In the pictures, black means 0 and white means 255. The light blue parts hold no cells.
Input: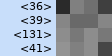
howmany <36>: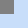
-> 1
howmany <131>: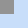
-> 0
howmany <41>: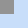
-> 1
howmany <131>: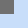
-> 0
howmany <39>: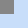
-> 2
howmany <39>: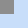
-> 0

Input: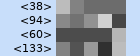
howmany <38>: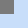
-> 0
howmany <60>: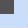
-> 0
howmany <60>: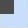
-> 4
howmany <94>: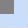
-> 0
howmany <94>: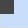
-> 1
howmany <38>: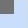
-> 0

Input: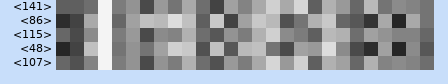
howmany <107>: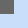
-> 2
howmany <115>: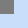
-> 3

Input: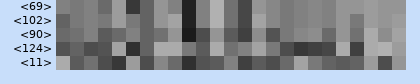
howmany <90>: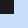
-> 1
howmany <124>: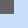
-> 2
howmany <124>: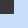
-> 1
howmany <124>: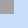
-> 2
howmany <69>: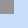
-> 6
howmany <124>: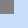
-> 1

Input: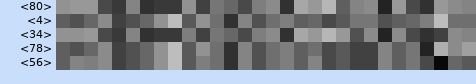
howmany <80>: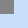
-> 3
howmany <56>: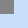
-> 4
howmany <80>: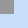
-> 5

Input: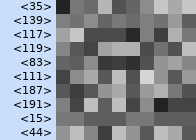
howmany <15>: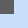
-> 6
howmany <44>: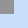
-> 2
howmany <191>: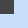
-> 4
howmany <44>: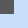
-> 2
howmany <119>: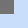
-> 1

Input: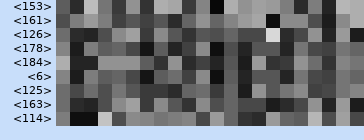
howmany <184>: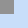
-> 5
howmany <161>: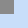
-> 3
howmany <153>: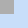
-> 3
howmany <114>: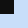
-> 2

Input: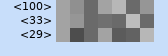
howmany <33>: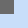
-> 3
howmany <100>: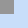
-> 1
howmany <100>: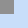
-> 1

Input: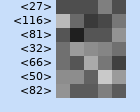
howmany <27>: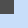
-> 4
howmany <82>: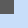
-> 3
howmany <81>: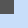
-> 3
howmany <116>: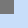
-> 1

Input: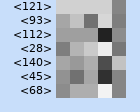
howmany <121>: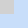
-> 4
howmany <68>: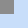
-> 1
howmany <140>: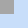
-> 1
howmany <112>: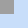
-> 3
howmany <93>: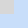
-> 1

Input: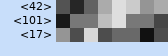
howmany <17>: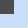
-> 3
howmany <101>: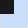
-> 1
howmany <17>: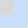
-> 1
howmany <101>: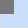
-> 4
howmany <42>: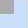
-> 2

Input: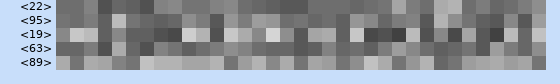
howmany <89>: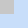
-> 0
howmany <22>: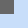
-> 4
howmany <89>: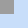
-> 4
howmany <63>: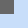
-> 8
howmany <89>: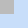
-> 0
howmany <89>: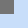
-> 8

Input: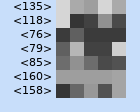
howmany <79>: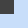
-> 2
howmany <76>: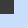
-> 4
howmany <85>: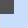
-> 1
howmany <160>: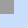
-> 4
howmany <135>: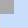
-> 2
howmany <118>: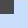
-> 1

